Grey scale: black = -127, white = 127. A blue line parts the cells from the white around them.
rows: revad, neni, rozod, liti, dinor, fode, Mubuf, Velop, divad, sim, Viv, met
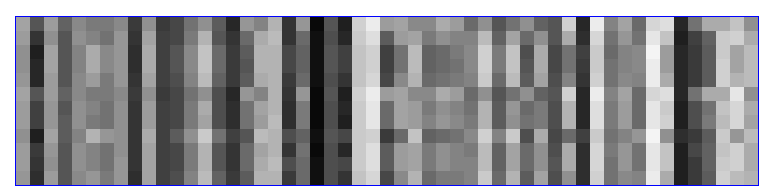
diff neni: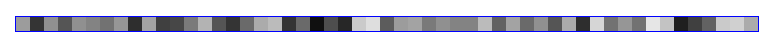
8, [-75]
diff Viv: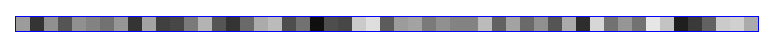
20, [-21]
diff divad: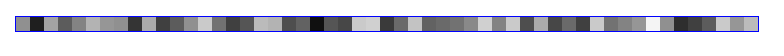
48, [-69]
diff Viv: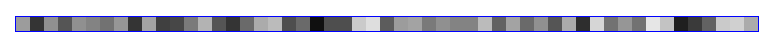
23, [-56]

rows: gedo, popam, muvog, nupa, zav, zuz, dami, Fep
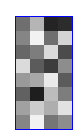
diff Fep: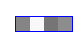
1, [114]
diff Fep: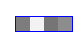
0, [5]
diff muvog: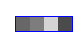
2, [91]
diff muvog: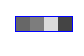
3, [-52]

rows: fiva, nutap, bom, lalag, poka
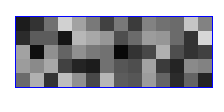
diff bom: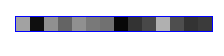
13, [-62]
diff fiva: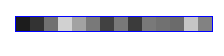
9, [2]
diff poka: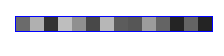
11, [-84]
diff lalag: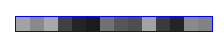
0, [28]
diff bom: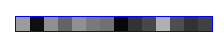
0, [34]
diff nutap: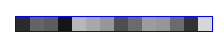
1, [-35]

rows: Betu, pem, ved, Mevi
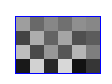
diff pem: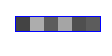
2, [-28]
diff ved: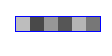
5, [-1]

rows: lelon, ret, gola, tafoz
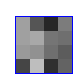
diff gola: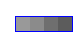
1, [17]
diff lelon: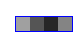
3, [-3]

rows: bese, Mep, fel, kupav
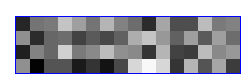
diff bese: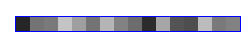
11, [-49]
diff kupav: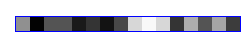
12, [53]
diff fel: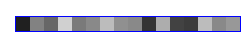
10, [53]
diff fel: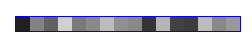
2, [-24]
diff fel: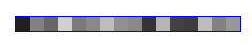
14, [9]
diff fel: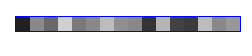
1, [2]
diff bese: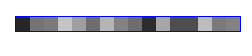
5, [-11]

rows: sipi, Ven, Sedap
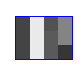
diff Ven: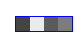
3, [4]
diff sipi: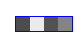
0, [-59]
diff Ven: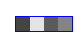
1, [106]

